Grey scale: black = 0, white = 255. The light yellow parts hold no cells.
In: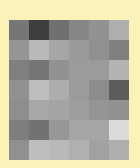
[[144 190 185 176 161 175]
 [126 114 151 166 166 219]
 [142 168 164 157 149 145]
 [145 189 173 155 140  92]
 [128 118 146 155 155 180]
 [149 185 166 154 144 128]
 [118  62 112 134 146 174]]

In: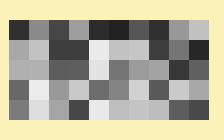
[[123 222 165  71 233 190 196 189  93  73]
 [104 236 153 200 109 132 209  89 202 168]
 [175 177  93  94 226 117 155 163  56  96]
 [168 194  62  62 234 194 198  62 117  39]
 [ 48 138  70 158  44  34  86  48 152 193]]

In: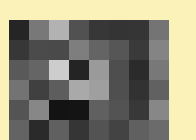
[[ 99  42  96  53  83  67  96 107]
 [ 84 135  19  20  96  83  56 135]
 [115  64  93 169 159  79  50  97]
 [ 89 101 205  36 154  78  43 120]
 [ 55  75  74 126 100  86  58 132]
 [ 37 120 178  81  55  52  53 116]]

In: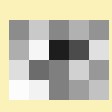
[[252 242 128 158 194]
 [222 108 127 209 152]
 [174 246  29  75 224]
 [140 201 135 177 147]]

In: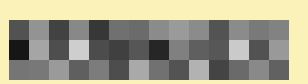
[[117 120 154  95 124  77 169 113  83 178  68 106 137  97]
 [ 22 165  78 206  76  64  86  38 128  95  87 202  82 153]
 [ 82 147  66 136  55 112 107 139 154 139  83 139 121 130]]

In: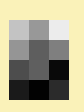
[[ 26   2  43]
 [ 77  95   9]
 [149  94 127]
 [195 152 236]]

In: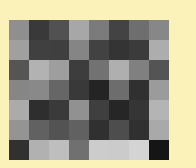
[[ 49 177 190 112 204 203 212  21]
 [148  97  83  97  48  77  48 169]
 [171  46  58 145  63  38  53 180]
 [134 137 102  57  36 109  48 155]
 [ 85 178 158  61 114 175 128  84]
 [160  64  63 133  66  52  59 173]
 [143  57  81 167 123  67 110 135]]

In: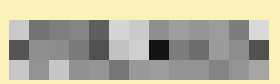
[[199 146 198 145 149 118 153 157 147 146 132 148 165]
 [ 84 143 140 123  81 193 207  20 125 110 155 141  81]
 [201 115 126 133  95 213 202 143 158 149 156 125 217]]

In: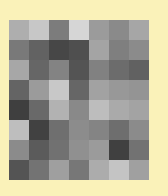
[[ 84 115 159 119 172 196 160]
 [139  91 113 144 155  64 114]
 [190  65 111 140 132 110 139]
 [ 63 105 178 137 189 170 163]
 [100 155 200 102 162 152 148]
 [167 102 131  84 129 108  97]
 [121  98  71  79 164 127 139]
 [174 199 124 214 155 138 166]]
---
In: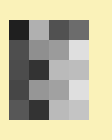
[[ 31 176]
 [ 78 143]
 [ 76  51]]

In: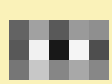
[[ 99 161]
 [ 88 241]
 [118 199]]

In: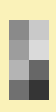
[[138 201]
 [157 218]
 [180 103]]

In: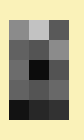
[[139 194]
 [ 97  84]
 [108  12]]

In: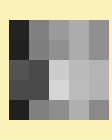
[[ 35 128]
 [ 32 126]
 [ 83  73]]

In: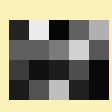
[[ 36 234]
 [ 95  95]
 [ 60  17]]

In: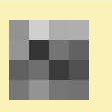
[[147 206]
 [149  52]
 [ 96 111]]

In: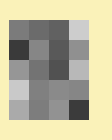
[[123 107]
 [ 58 134]
 [150 115]]

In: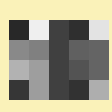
[[ 40 239]
 [137 128]
 [178 158]]
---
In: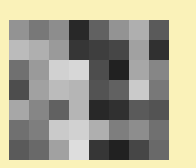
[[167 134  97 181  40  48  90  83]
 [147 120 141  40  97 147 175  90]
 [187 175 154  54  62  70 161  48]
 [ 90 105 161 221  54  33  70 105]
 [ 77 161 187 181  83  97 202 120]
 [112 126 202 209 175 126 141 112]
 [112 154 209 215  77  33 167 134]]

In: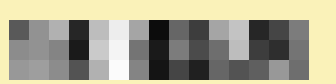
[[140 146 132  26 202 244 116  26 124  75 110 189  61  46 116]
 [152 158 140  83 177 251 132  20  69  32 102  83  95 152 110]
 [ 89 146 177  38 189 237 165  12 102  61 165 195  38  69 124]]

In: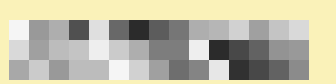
[[168 203 153 188 188 245 209 160 110 132 231  49  72  98 139]
 [245 153 174  80 223 104  43  92 118 174 182 209 160 196 217]
 [217 160 188 196 238 203 174 125 125 238  43  72  98 147 153]]

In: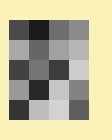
[[ 66 116  60 204]
 [ 74  27 110 139]
 [168 102 161 182]
 [153  40 197 131]
 [ 52 189 210  95]]

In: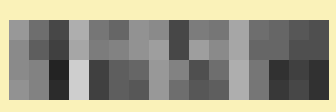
[[138 130  35 206  64  94 102 152 130  79 110 174 118  49  64  49]
 [146 130  43 206  64  94  87 152 110  87  94 174 118  56  71  49]
 [138  94  64 166 124 130 146 158  71 158 138 166 102 102  79  79]
 [152 110  71 174 118 102 146 138  71 124 118 166 110 102  87  79]]

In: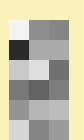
[[201 222 113]
 [120  99 126]
 [243 142 134]
 [214 134 155]
 [ 43 170 170]
 [148 182 188]]

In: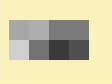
[[207 114  58  79]
 [167 173 122 122]]
